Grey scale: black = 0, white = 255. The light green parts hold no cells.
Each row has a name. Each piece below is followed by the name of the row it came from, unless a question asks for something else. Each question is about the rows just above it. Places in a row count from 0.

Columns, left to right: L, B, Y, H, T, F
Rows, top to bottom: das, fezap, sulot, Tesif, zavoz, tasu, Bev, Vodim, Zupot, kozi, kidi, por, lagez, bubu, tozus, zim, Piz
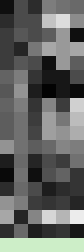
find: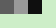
sulot
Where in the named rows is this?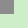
fezap, 5
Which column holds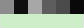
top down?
F
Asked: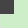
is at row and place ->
kozi, 2
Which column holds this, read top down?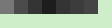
Y

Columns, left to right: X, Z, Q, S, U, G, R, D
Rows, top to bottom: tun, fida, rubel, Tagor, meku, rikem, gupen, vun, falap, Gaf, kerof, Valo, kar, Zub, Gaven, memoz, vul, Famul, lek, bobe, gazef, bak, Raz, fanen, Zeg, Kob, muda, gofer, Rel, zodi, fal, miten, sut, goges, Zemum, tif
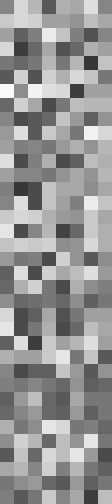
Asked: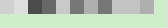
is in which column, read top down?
S
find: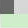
sut
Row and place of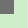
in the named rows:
bak, 2
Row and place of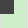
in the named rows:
vul, 4
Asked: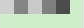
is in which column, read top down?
Q

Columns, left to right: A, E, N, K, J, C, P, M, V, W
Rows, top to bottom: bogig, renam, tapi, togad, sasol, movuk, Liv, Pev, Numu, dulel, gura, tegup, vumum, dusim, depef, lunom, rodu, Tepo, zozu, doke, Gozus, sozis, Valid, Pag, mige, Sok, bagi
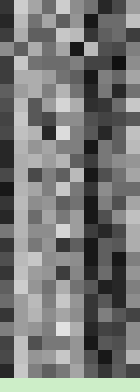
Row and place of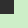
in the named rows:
Pev, 6
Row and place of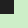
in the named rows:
Gozus, 7
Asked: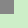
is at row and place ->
doke, 5
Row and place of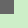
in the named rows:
movuk, 8
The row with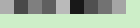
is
vumum

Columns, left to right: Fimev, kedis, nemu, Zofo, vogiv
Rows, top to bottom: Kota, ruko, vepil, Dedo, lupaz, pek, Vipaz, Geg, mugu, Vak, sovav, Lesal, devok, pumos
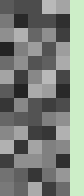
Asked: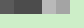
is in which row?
Kota
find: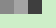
Vak
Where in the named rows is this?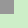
devok, 4
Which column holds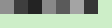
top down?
kedis
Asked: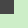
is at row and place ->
pek, 4

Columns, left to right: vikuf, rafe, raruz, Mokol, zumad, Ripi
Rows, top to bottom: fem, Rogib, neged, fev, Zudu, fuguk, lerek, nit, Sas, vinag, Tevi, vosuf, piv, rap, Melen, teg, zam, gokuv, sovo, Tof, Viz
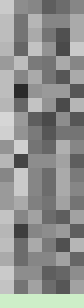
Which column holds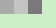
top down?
raruz
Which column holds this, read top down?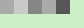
Ripi
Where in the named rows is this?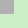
Tevi, 4
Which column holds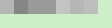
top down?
vikuf
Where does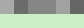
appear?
sovo
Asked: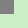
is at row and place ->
Melen, 2

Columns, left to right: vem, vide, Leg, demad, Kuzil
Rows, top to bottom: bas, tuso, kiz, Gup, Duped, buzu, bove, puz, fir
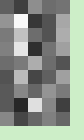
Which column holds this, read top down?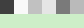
vide
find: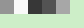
tuso
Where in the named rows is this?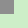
bas, 2
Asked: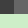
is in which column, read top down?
Kuzil
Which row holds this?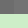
bas
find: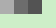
Duped

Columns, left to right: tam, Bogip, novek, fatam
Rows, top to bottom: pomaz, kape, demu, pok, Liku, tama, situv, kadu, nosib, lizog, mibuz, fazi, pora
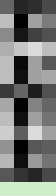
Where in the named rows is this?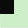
Liku, 1
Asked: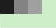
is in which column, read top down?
novek
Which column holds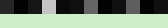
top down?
Bogip
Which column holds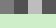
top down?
fatam

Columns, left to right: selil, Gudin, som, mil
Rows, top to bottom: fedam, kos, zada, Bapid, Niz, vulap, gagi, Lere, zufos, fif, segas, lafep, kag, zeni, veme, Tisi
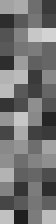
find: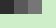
kos
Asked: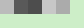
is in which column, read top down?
Gudin
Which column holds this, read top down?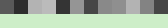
selil
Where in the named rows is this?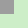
Niz, 1
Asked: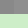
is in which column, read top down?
selil
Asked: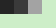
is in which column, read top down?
mil

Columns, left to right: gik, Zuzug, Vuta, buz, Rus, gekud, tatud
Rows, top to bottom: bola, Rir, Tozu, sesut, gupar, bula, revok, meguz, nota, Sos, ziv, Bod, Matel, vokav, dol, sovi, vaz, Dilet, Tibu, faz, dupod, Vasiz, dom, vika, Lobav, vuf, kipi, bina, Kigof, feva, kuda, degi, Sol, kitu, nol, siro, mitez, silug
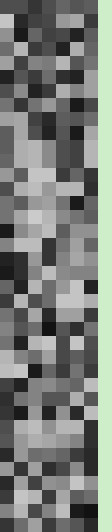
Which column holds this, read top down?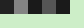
gekud
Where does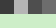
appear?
Vasiz
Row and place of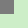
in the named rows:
gupar, 3

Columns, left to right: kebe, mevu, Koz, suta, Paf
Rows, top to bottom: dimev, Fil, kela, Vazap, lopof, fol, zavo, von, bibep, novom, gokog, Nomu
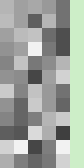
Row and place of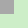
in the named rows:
dimev, 2
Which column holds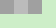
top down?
mevu
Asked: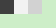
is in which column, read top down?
Paf
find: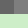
bibep
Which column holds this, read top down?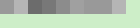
suta

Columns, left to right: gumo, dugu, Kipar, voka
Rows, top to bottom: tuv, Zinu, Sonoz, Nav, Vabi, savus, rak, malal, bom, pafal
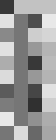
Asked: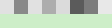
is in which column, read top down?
gumo
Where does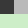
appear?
Vabi
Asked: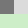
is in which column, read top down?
dugu
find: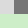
savus

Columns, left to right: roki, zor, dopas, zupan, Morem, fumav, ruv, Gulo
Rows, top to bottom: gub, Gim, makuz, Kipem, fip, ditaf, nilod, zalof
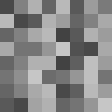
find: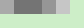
Kipem
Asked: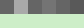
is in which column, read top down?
roki
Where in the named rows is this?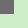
ditaf, 3
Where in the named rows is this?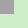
zalof, 2
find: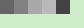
makuz
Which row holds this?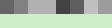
fip
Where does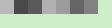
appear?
Gim

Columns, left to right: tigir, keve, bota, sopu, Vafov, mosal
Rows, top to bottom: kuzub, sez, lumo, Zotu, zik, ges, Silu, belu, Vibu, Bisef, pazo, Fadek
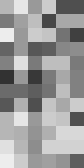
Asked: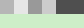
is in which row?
kuzub
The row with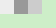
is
lumo

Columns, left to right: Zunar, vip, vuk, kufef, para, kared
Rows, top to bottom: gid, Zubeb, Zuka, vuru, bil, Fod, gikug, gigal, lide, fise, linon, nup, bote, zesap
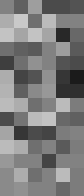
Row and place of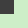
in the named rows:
bil, 0
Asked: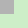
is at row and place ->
gikug, 0

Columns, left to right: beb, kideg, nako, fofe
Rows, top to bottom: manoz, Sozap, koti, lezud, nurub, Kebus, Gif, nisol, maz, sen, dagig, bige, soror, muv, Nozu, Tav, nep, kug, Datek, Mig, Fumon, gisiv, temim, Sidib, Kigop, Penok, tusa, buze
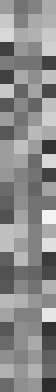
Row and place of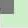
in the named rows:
nurub, 0
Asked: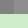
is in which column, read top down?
kideg

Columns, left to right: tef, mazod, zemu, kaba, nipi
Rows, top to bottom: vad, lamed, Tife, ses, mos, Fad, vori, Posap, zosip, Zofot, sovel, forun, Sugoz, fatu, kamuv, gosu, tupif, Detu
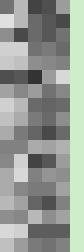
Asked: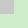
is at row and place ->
mos, 0
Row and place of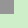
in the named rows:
Sugoz, 3

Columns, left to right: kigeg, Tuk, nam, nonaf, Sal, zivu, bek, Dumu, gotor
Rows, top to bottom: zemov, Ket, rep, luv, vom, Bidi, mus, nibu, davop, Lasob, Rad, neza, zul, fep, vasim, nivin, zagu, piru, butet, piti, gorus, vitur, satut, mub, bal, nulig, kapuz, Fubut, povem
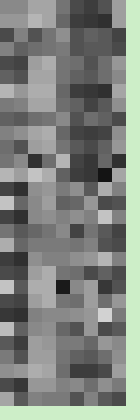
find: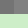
piru
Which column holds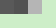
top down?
Dumu
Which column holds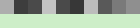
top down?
kigeg
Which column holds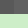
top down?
Dumu
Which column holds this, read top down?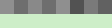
zivu

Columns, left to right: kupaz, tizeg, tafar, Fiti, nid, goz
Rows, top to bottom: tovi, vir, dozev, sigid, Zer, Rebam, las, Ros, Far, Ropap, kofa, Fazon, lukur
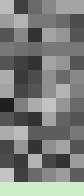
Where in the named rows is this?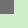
sigid, 1
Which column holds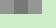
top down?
nid
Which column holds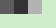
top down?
tafar
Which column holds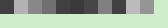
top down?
tizeg

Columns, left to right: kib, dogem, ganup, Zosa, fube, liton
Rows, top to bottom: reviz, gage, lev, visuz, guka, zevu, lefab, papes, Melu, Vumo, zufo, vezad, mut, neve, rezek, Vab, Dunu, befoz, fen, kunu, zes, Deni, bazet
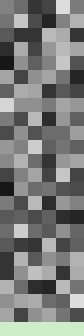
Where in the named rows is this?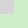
papes, 0
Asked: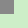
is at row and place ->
vezad, 0
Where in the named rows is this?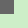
Dunu, 5
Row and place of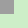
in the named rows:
Vumo, 5
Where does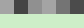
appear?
bazet
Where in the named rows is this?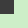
befoz, 1
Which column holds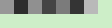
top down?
fube

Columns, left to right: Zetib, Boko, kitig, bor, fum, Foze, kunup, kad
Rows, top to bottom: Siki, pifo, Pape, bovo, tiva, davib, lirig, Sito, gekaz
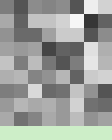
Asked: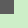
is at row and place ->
bovo, 5
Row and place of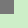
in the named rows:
tiva, 3

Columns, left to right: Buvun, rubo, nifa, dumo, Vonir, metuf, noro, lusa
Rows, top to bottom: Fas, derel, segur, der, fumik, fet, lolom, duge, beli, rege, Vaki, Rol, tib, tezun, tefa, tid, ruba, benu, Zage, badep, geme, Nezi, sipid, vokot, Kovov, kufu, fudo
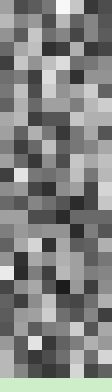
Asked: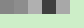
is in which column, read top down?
lusa
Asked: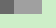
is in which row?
duge
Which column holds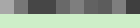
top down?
noro
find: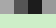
geme

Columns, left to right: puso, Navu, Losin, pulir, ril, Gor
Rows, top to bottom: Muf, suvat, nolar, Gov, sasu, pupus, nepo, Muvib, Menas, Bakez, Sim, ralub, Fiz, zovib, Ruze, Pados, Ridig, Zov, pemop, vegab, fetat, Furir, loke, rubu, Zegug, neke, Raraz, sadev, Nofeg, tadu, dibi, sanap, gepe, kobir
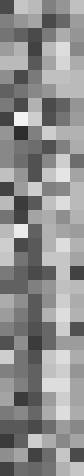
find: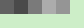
nolar
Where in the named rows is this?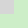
sasu, 4
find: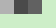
Muvib
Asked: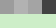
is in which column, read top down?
Gor
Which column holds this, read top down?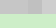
ril

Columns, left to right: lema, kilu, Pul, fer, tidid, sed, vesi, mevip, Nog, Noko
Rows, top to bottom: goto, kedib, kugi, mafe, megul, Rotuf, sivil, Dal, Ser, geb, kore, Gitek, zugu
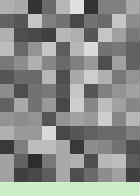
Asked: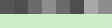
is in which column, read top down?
kilu
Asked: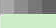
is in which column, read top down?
Noko
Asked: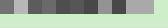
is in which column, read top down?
tidid

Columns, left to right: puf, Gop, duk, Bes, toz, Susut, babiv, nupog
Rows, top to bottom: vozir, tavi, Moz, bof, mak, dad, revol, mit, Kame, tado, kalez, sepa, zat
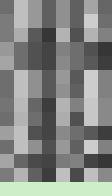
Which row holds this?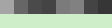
sepa
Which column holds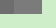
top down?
puf
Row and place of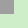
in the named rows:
tado, 0
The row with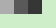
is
Moz
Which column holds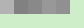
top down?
toz
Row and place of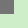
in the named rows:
mit, 0
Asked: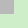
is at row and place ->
mit, 1

